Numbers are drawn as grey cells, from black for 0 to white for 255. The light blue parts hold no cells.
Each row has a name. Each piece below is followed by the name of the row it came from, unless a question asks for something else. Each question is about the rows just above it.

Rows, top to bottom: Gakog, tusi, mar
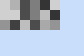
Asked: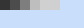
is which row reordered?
tusi
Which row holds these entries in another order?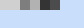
Gakog
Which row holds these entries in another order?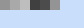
mar
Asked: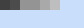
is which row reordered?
mar
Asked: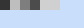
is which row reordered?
tusi

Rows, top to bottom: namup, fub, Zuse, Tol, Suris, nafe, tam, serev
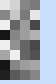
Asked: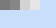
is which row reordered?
namup
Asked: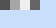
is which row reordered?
nafe
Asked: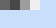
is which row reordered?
Zuse
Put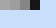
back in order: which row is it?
tam
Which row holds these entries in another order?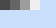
Zuse
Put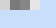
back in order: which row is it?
namup
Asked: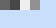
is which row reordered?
Suris

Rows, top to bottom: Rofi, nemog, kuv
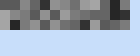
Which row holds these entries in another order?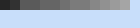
nemog
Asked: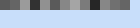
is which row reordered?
Rofi
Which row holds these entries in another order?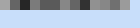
Rofi
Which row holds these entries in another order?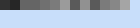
nemog
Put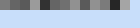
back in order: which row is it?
kuv
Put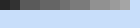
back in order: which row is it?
kuv

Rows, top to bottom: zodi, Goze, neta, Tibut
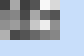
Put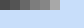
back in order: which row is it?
Goze
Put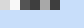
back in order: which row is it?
zodi
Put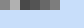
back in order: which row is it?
Tibut

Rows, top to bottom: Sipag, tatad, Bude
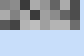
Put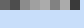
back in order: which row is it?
tatad
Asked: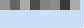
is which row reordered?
Sipag
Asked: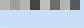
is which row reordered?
Bude
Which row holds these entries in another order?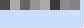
Sipag
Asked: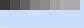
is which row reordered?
tatad
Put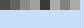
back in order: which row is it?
tatad
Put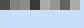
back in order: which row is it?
Sipag

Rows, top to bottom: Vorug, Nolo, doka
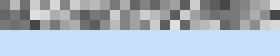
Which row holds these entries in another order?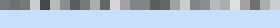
Vorug
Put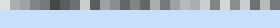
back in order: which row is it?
Vorug
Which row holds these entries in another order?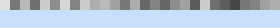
Vorug
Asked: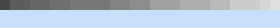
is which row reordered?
doka

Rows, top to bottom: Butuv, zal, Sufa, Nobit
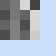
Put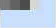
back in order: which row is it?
zal
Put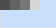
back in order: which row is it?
zal
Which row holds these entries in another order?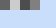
Nobit
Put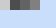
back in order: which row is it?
Nobit
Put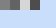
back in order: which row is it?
Sufa
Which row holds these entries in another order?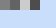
Nobit
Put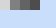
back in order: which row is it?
Sufa

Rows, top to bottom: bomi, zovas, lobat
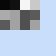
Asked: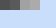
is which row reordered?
zovas
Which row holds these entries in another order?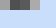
zovas
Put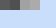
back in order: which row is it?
zovas

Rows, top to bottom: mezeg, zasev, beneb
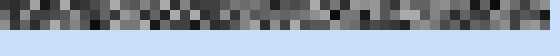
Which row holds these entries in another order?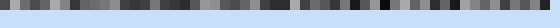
zasev
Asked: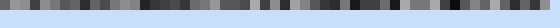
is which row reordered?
beneb
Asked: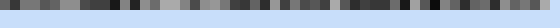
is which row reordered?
zasev
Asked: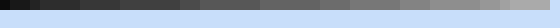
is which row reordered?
mezeg

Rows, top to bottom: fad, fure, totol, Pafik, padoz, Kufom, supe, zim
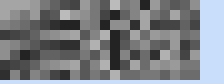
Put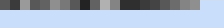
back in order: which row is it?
padoz
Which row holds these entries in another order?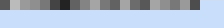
fure
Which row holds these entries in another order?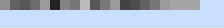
fad

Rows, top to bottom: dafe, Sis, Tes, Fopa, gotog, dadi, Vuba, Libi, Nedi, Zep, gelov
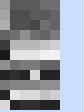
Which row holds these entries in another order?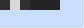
gelov
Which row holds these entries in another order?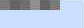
Vuba

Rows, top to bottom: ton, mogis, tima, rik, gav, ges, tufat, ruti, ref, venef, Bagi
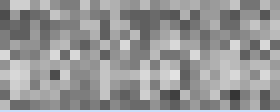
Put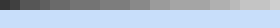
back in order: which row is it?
venef
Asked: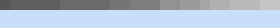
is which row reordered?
tima
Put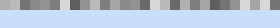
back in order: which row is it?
gav

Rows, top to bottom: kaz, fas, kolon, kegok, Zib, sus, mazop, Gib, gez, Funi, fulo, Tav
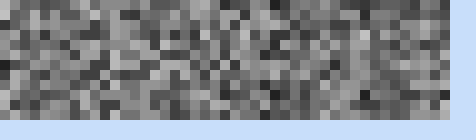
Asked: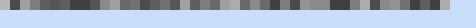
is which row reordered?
fulo
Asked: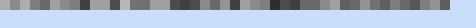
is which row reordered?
sus
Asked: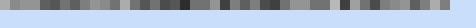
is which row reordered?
Tav

